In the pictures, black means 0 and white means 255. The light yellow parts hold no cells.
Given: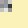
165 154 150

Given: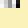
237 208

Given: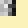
209 235 137 27

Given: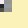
240 154 145

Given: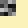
112 115 105 161

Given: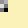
146 119

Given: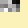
169 118 133
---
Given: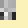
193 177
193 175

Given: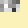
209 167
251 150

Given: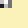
252 116
190 114

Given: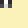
254 46
220 78

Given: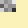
145 164
176 143

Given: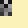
197 21
19 163

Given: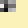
96 170
52 112

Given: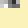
179 116
248 132

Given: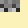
118 144
130 126
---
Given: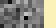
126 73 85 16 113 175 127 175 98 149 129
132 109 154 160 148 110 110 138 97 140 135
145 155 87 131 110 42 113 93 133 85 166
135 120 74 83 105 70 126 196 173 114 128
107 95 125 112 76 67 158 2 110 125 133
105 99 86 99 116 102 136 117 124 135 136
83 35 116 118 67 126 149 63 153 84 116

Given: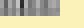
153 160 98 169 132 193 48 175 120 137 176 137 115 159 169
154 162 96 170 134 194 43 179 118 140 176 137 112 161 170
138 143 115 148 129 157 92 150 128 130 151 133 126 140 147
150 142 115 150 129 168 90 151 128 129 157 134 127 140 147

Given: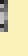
76 27
97 175
111 101
148 189
163 191
109 197
97 44
98 155

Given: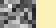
151 73 196 145 159 173 64 87 97
60 121 131 238 102 49 78 72 93
33 190 208 185 33 124 84 183 112
40 97 70 146 144 142 186 67 183
47 153 138 80 78 183 101 52 171
91 116 43 161 193 203 96 117 57
43 106 177 159 157 168 213 201 146

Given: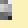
237 134 115
166 210 192
174 201 178
130 105 114
40 107 100

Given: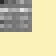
136 43 93 117 98 137 171 128
122 111 120 117 121 118 123 118
167 203 210 165 179 169 229 198
118 139 122 130 118 124 123 131
131 172 147 156 123 133 161 166
128 87 115 114 120 117 136 116
124 162 133 148 117 128 143 154
123 109 119 116 121 118 124 117

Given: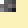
69 252 99 90
87 113 92 115
27 139 94 72

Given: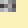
116 179 200 141
76 60 119 162
114 174 200 142

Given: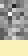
157 135 109 137 161 118 131
167 216 123 157 34 97 128
155 130 146 107 204 168 160
166 96 107 243 128 137 80
127 164 134 70 171 110 177
163 150 169 103 188 193 171
127 140 149 128 158 137 156
171 91 134 177 204 185 121
125 96 100 191 154 95 107
129 93 154 144 215 170 150
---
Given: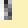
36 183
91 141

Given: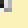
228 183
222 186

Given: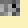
115 110
125 170

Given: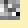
63 159
119 228

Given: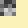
54 57
75 128

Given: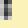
36 92
100 175

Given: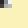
141 243
175 187

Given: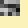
188 172
75 38
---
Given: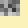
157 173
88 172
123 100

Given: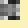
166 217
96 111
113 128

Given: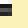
251 251
22 22
88 88

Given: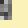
51 180
123 140
135 156

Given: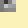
128 56
125 193
120 134

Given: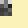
191 115
82 123
58 64

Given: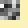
142 124
246 36
65 98

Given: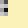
168 76
206 193
157 17

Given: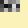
43 190
77 15
98 186
